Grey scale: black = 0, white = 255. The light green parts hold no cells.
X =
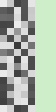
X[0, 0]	236
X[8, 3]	229
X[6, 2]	58
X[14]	[64, 93, 224, 230, 72]
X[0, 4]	229
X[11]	[67, 180, 226, 191, 94]
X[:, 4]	[229, 200, 203, 108, 74, 221, 115, 211, 76, 76, 216, 94, 81, 89, 72, 226]
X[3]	[69, 71, 236, 196, 108]
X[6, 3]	218
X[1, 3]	83
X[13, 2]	221
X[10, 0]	233
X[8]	[206, 228, 64, 229, 76]
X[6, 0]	224
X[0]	[236, 199, 68, 83, 229]
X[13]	[68, 190, 221, 199, 89]
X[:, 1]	[199, 81, 104, 71, 219, 76, 223, 103, 228, 218, 219, 180, 94, 190, 93, 210]
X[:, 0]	[236, 92, 107, 69, 79, 182, 224, 126, 206, 83, 233, 67, 74, 68, 64, 234]
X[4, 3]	222
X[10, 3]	108

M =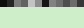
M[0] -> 13
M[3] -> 98
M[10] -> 108
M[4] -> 195

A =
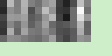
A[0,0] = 50
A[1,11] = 249
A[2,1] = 155
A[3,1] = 135
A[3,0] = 59
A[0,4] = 128
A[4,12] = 100
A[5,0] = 102
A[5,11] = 146
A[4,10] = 91
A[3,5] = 119
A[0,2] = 126
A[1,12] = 111
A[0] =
[50, 186, 126, 179, 128, 113, 147, 162, 61, 34, 78, 192, 127]
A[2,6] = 151
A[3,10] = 109
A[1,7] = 146
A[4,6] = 142
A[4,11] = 173
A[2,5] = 104
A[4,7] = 119
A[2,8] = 65
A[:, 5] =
[113, 122, 104, 119, 117, 107]

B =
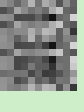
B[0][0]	148
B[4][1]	128
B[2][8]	101
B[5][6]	153
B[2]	[143, 138, 71, 75, 74, 98, 62, 20, 101, 112, 211]
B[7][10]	86
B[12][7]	176
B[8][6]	71
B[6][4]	77
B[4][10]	54
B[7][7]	175
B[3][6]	132
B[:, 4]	[180, 114, 74, 125, 174, 179, 77, 131, 89, 121, 72, 144, 180]
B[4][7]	176
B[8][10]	211
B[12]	[148, 130, 124, 139, 180, 142, 184, 176, 84, 144, 55]
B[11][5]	93
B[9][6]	91
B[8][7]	26
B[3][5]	136
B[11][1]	136
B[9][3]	80
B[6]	[143, 138, 71, 74, 77, 97, 63, 20, 102, 111, 211]
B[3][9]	102
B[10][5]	101
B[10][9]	110
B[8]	[144, 138, 70, 74, 89, 96, 71, 26, 108, 111, 211]
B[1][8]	197
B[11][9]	114
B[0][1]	131
